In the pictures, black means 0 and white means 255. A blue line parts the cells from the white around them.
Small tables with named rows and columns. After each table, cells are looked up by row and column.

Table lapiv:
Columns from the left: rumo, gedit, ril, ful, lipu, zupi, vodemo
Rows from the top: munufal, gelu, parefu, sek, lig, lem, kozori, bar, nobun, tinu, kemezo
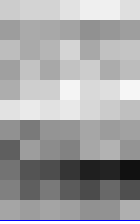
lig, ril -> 207
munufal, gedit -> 211
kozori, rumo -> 145
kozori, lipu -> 166
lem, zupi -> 203
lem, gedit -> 234
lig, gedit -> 206
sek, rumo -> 160
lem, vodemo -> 191
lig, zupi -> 222
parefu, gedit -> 170
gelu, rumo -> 157
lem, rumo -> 226
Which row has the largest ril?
lem

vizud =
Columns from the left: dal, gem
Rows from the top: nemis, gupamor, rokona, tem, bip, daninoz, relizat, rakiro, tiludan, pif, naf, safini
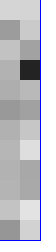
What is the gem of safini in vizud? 210
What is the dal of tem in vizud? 178
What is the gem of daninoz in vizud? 161
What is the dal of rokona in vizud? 194
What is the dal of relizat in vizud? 177
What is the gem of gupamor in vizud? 202
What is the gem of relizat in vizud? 198
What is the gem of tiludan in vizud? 168
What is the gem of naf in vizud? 227
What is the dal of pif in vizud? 180
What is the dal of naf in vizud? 195
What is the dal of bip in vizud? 174
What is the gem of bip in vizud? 185
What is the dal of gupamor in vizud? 156
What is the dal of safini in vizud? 150
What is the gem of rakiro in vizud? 222
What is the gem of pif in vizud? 169

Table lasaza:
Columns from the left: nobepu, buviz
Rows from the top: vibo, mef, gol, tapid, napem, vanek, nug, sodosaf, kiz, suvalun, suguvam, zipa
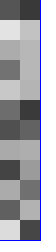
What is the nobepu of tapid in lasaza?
114
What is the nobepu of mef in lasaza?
227
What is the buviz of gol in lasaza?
183
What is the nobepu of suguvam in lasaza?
96
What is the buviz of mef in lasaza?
194
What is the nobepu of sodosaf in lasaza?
170
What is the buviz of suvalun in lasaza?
112
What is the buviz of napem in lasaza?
180
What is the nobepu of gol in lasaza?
172
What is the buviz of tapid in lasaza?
183
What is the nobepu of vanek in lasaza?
109

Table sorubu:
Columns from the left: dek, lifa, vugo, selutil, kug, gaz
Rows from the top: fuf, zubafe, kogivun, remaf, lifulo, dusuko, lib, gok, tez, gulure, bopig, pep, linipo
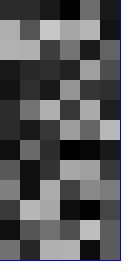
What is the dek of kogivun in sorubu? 177
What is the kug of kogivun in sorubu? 26
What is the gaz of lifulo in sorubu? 47
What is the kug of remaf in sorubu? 159
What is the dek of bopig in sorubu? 57
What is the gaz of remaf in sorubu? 77
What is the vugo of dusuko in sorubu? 175
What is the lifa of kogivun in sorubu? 176

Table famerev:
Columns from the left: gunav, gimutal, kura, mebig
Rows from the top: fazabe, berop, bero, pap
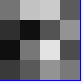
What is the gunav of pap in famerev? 58
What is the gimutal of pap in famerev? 89
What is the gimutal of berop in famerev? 16
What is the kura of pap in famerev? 147
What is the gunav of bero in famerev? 15
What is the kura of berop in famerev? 83

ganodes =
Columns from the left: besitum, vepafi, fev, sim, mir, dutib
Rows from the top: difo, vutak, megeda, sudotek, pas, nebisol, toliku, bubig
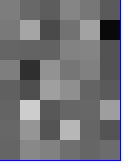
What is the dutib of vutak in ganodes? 9
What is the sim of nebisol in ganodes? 102
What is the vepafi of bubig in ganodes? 136
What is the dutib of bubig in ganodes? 108
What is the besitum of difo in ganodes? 125
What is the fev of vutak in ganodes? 74

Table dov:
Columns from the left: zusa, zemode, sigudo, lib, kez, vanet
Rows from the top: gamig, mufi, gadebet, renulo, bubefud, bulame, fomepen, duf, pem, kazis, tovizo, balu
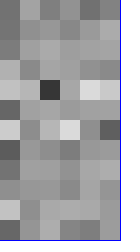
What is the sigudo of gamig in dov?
127
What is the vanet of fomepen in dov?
95
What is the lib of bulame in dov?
155
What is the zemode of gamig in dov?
163
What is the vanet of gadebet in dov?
164
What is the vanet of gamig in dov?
130
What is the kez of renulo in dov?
145
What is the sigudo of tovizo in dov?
169
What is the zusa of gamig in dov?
114
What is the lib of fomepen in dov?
218
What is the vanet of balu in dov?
156
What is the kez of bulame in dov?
161
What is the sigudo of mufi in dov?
151
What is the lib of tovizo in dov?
172
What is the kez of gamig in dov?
113
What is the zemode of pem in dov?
160
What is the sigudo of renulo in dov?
165
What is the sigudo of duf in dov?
142
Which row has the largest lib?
fomepen

